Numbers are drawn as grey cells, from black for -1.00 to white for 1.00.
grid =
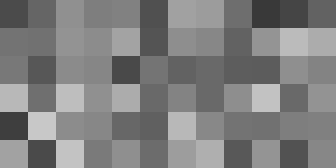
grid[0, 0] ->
-0.41
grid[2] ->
[-0.06, -0.32, 0.09, 0.05, -0.43, -0.09, -0.23, -0.18, -0.27, -0.28, 0.12, 0.03]
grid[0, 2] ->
0.13
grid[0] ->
[-0.41, -0.21, 0.13, -0.01, 0.01, -0.37, 0.26, 0.22, -0.14, -0.55, -0.46, -0.23]
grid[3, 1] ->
-0.13
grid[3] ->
[0.44, -0.13, 0.49, 0.13, 0.35, -0.18, 0.03, -0.18, 0.11, 0.52, -0.18, 0.15]
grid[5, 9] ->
0.16
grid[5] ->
[0.27, -0.42, 0.53, -0.04, 0.12, -0.15, 0.23, 0.37, -0.31, 0.16, -0.36, 0.06]
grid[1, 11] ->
0.35

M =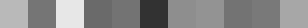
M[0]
0.45
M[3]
-0.17
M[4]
-0.10

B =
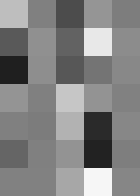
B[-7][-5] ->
0.49
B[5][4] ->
-0.01
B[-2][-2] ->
-0.73
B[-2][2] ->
0.15
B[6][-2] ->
0.93
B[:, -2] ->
[0.17, 0.82, -0.09, 0.15, -0.67, -0.73, 0.93]
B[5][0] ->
-0.21
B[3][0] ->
0.16
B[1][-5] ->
-0.30
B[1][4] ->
0.10
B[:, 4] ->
[-0.02, 0.10, 0.07, 0.01, 0.06, -0.01, 0.05]

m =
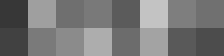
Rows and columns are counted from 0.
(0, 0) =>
-0.57
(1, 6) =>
-0.30
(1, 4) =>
-0.15
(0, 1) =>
0.25
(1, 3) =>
0.36
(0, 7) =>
-0.12

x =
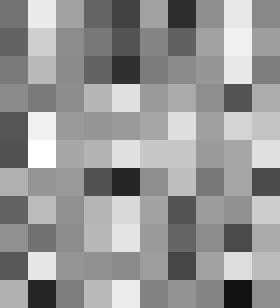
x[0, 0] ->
-0.10
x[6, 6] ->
0.49
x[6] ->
[0.38, 0.17, 0.21, -0.36, -0.71, 0.11, 0.49, -0.07, 0.31, -0.42]
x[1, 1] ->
0.62
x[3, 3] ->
0.42
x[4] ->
[-0.33, 0.88, 0.21, 0.18, 0.20, 0.31, 0.74, 0.25, 0.66, 0.53]
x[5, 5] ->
0.56
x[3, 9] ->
0.35
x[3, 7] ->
0.11
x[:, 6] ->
[-0.65, -0.25, 0.09, 0.33, 0.74, 0.55, 0.49, -0.34, -0.21, -0.45, 0.16]
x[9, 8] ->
0.73
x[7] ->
[-0.23, 0.47, 0.14, 0.42, 0.70, 0.28, -0.34, 0.22, 0.14, 0.61]
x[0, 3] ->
-0.21
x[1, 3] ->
-0.06
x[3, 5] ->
0.21
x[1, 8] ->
0.88
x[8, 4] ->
0.79
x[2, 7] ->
0.18
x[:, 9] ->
[0.07, 0.23, -0.01, 0.35, 0.53, 0.75, -0.42, 0.61, 0.34, 0.47, 0.11]
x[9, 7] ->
0.26
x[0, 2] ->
0.26

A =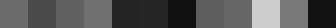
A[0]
-0.16
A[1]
-0.41
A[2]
-0.24
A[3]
-0.12

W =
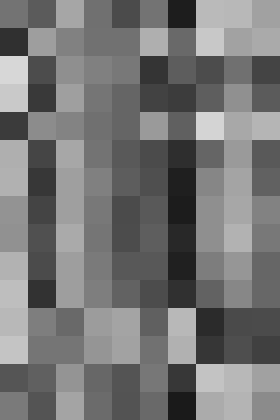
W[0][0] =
-0.10
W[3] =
[0.58, -0.55, 0.25, -0.08, -0.21, -0.48, -0.53, -0.26, 0.13, -0.29]
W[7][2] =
0.25
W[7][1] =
-0.47
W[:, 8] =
[0.44, 0.27, -0.12, 0.13, 0.32, 0.21, 0.29, 0.31, 0.40, 0.18, 0.06, -0.42, -0.39, 0.44, 0.41]
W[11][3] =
0.22
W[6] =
[0.39, -0.57, 0.25, 0.00, -0.27, -0.38, -0.76, 0.05, 0.29, -0.24]
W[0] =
[-0.10, -0.29, 0.30, -0.12, -0.41, -0.10, -0.77, 0.46, 0.44, 0.26]
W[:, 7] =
[0.46, 0.57, -0.40, -0.26, 0.66, -0.21, 0.05, 0.12, 0.12, -0.02, -0.23, -0.66, -0.58, 0.53, 0.34]
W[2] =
[0.69, -0.40, 0.12, 0.00, -0.06, -0.59, -0.27, -0.40, -0.12, -0.47]
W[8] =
[0.14, -0.37, 0.33, -0.08, -0.40, -0.26, -0.69, 0.12, 0.40, -0.06]
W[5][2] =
0.31
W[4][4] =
-0.21
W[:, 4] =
[-0.41, -0.11, -0.06, -0.21, -0.21, -0.30, -0.27, -0.41, -0.40, -0.31, -0.23, 0.29, 0.27, -0.34, -0.35]
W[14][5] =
-0.18
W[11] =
[0.44, -0.01, -0.18, 0.22, 0.29, -0.25, 0.44, -0.66, -0.42, -0.41]
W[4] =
[-0.54, 0.10, 0.03, -0.12, -0.21, 0.21, -0.25, 0.66, 0.32, 0.42]
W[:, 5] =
[-0.10, 0.37, -0.59, -0.48, 0.21, -0.41, -0.38, -0.30, -0.26, -0.31, -0.40, -0.25, -0.11, -0.07, -0.18]
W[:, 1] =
[-0.29, 0.24, -0.40, -0.55, 0.10, -0.46, -0.57, -0.47, -0.37, -0.41, -0.61, -0.01, -0.08, -0.25, -0.34]
